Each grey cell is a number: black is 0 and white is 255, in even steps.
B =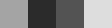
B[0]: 164
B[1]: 43

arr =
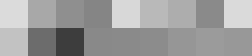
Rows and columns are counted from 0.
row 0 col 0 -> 219
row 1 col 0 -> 194
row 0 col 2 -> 143
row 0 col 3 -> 133

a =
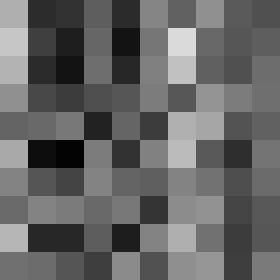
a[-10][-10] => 175
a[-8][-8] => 19
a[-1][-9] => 108
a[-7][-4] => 87
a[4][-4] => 176
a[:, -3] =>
[144, 104, 96, 148, 166, 89, 114, 146, 113, 150]
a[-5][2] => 3
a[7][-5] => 52
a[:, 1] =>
[44, 63, 43, 72, 105, 13, 85, 131, 39, 108]
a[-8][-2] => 80
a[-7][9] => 111
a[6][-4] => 131
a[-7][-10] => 144
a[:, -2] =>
[90, 86, 80, 124, 83, 46, 78, 69, 60, 62]
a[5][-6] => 50
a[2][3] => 110
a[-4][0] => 131
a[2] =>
[179, 43, 19, 110, 39, 128, 193, 96, 80, 109]
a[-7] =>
[144, 72, 60, 79, 86, 124, 87, 148, 124, 111]
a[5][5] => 129
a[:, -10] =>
[175, 198, 179, 144, 100, 169, 131, 106, 182, 112]
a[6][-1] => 107
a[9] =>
[112, 108, 85, 62, 139, 81, 143, 150, 62, 122]
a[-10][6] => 97
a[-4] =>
[131, 85, 68, 131, 100, 95, 131, 114, 78, 107]

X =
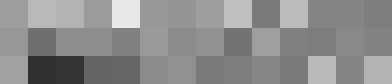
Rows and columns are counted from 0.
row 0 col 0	158
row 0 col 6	148
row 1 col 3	141
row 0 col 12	133
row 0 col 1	185
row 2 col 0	161
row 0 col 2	179
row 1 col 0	151
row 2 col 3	101
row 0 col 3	155
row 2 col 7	122
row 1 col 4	129
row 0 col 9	121
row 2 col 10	121

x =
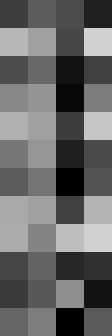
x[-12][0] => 62
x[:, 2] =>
[76, 71, 18, 8, 61, 30, 1, 64, 190, 39, 142, 1]
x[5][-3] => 149
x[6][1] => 116
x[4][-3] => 160
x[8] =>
[172, 132, 190, 209]
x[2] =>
[77, 104, 18, 64]
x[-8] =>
[176, 160, 61, 198]
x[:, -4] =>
[62, 183, 77, 135, 176, 118, 92, 169, 172, 70, 59, 102]
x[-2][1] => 88
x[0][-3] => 93

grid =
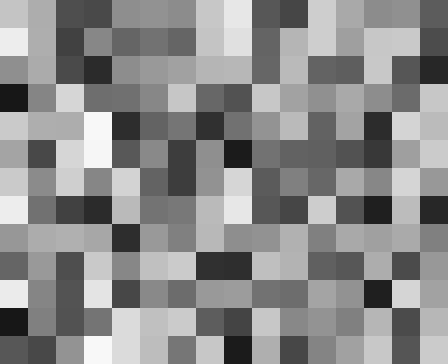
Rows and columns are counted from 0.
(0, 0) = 196
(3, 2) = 214
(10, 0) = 235
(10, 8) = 156
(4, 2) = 173
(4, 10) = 186
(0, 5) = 146
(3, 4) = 112
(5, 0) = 164
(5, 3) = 246
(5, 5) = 137
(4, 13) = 44
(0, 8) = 231
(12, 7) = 199
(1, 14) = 201
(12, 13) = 200
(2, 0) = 143
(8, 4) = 45
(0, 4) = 142
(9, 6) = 203
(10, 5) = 137
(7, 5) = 115
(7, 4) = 186
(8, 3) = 167
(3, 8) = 82
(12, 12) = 161
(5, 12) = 82
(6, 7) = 146
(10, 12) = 146
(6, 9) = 91
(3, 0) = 23
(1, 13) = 199
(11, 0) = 23
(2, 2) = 74
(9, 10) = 179
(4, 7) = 48

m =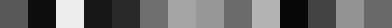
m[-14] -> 88
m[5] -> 111
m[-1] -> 105

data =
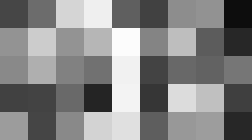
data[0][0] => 70
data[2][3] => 113
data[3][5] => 54
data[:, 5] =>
[65, 132, 67, 54, 94]
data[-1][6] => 152
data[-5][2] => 213
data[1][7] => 92
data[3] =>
[65, 67, 105, 36, 243, 54, 220, 192, 63]
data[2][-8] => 175
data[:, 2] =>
[213, 147, 129, 105, 137]
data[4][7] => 157
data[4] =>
[156, 69, 137, 211, 224, 94, 152, 157, 39]
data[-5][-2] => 146
